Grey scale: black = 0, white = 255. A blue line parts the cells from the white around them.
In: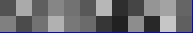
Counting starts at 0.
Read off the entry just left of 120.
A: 177
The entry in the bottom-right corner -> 95
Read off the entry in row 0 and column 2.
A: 95
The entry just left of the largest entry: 40
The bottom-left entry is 128
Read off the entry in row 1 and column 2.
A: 114
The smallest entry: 33

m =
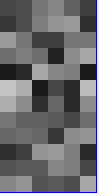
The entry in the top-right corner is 63
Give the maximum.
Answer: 196
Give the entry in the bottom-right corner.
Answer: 167
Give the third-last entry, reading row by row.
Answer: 90
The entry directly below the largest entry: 174
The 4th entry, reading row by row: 134
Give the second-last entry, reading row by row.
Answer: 77
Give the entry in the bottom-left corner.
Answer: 134
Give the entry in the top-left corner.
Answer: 71
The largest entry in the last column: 188
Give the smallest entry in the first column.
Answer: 26
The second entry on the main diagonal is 77

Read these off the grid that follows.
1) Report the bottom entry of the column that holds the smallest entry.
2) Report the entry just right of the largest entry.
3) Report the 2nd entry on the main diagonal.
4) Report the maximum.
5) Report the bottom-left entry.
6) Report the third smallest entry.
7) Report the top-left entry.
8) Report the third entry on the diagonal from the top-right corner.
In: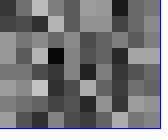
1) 132
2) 48
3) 76
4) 194
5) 158
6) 33
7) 55
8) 126

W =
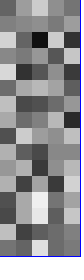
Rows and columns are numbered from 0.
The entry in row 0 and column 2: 204
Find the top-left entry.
100
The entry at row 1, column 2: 143
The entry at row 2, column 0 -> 210
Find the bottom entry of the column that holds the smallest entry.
224
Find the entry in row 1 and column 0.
128
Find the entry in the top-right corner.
116
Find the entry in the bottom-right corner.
122
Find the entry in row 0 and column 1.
157
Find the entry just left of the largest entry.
169
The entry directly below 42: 191
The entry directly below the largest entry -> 231
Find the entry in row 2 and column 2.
16
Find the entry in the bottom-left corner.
116
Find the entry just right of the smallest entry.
204

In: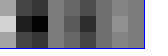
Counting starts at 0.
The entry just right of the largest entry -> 30
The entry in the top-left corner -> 164
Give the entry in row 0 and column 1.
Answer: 68
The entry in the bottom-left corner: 164
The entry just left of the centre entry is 124
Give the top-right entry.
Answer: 124
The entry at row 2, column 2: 53
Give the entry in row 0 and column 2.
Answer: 53

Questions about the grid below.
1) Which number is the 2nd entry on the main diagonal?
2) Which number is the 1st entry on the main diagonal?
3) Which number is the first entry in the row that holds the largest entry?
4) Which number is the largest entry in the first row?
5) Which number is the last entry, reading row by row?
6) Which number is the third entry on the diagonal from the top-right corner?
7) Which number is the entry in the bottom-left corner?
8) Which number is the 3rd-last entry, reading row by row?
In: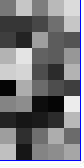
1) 54
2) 119
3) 132
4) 220
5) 166
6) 158
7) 192
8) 132

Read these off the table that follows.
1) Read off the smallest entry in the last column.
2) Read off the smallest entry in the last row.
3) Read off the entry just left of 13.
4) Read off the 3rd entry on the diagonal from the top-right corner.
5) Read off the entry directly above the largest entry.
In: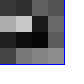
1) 83
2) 69
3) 33
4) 13
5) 47

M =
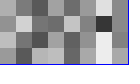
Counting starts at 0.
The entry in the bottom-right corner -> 169
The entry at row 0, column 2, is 89
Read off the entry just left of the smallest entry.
130
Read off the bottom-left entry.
154
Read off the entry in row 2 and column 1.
117
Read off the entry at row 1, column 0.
146
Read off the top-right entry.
138
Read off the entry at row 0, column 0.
175
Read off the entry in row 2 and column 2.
82

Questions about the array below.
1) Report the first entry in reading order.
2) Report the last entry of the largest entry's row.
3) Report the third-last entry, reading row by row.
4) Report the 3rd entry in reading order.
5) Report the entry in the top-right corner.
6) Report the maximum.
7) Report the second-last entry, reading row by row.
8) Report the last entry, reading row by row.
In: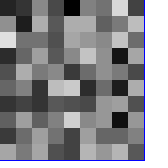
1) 36
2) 108
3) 151
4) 137
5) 66
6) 223
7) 181
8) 88

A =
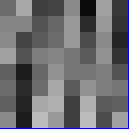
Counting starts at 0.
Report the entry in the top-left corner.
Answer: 109
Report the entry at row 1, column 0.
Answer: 132
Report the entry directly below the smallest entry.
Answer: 44
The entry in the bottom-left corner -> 138
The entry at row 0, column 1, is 167
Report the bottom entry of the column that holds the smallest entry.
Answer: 189
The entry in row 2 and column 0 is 138
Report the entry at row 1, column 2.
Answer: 83
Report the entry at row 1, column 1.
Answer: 132
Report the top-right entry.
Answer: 56
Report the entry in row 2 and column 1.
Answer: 69
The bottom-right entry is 161
